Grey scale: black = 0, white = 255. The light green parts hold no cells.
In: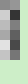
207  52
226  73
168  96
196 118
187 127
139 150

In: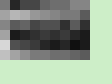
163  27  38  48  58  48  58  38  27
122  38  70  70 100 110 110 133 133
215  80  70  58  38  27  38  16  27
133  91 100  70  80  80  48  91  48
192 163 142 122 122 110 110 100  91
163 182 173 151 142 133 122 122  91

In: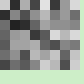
110  34  45 100 163 144 144 134
206  45 174  69 226  57 154 217
 69 110  90 134 206 184  79 206
 45 134  79 144 184 122 154 110
110 144  79 184 163 196 100 196
100 154 163  57  90 217 184 217
 90 163 163 174 100  79 134 122

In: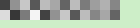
220  55 123 244  66 146 199  88 188 134 167 100
 66 146 199  88 188 167 100 188 123 158 177 134

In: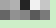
102 145 133  90 122
165 177  36 241 198

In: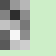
131  45 140
 78 152 183
194 174 120
 89 194 206
100 246 140
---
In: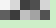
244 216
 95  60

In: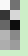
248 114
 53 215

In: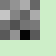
121 147
197 132

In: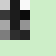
206  24
 55  28

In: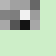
181 161
130 126

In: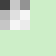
 63 200
183 224
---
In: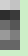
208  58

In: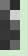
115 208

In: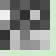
127  97 104 202 192

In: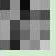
49 150 124 154 198

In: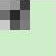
163  40 124

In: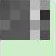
78  99  87 193

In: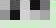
183  20
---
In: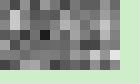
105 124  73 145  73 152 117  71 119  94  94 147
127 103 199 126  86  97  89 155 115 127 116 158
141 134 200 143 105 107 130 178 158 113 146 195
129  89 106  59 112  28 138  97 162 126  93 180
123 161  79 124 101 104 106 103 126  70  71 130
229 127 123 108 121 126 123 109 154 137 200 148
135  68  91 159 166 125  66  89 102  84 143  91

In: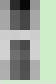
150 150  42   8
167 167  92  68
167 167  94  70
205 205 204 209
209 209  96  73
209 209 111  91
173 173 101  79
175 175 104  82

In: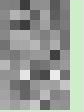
126 129 127  60 142 144  89
120 138 179 159  97 167  94
123 129  90  61 127 160 109
114 136 174 176 145 128 153
114 114 165 167 183 138 173
147 129 120 142 153 153  63
153 183 138 164 110 119 140
111 146 148 228  91  73 234
196 157 111  98 149 162 160
141 163 138 101 135 186 131
145 171 158 172 197  97 148

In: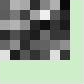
 10  96 179 168  43 132 176
 39  92 119  61 163 238  87
 26 165 178 143  38  16  52
 55  40  78  48  29 109  54
143 102 142  42  95  98 118
 51 224  29  84  50  86 222

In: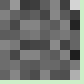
212  96 152  56  61  94 132  63
 60 129  99  84  94  69 135  90
 35 106  72 132 132 104  92 131
 99  92  94 113 120  96 112 120
101 133 121  63  69  71 138  66
 30 109  71 132 132 103  92 130
121 109 115  92  89 105 104  89
175  99 134  89  76 132  82  79

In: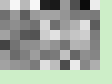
236 191 246 185 247  32  25 154  79  11
122 111 154  94 155 163 163 149 122 125
 92 131 142 127 113 214 110 154 177 224
124 162 125  87  83 205 225 180 197 206
129  67 115 142 143 166 147 115 180 176
133 153 107 127 157 116 122 193 102 143
174 162 149 143 123 222 189  76 234 135
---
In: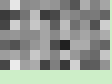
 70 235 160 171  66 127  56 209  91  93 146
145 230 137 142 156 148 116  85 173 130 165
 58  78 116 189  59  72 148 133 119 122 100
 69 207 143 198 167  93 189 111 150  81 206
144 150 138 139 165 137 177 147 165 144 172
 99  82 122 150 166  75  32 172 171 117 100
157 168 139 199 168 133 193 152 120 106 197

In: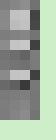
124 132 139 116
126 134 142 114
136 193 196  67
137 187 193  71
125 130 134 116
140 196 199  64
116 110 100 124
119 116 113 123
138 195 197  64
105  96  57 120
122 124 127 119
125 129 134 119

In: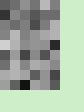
158  96  18 161 148  90
 94 110 144 116 184 127
 51 134 114  87 109 108
126 108 126  76 124 177
131 183 129 148 167 178
208 179 140 148 145  41
 87 155  69 137  82 152
111 180 134 171 162 137
171 179 163  93 147  70

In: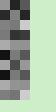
126 117 205
150  36  89
 41 129  37
129 121 203
122  51  59
171 147 146
 18 123  87
165  76 152
 18 122  87
171 147 145

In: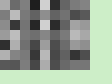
 88  86 125  71 172  77 105 118 118
172 107 127  30 208  45 101 123 131
125 187 121  98 142  99 114  76  89
140  55 116  38 208  43  98 163 153
155 189 120 111 134 100 122 185 168
 47 175 112  71 157  77 108 153 143
177 132 122  55 184  72  97  52  78

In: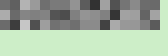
107  61 198  80 158 113 121 111 139 139  66 170 152 151 126  91
112  96 179 154 111 122 121 147  92  50 161  82 117 138 108 106
172 106 133 128 131  84  77 128 148 142 129  53 162 159 100 163
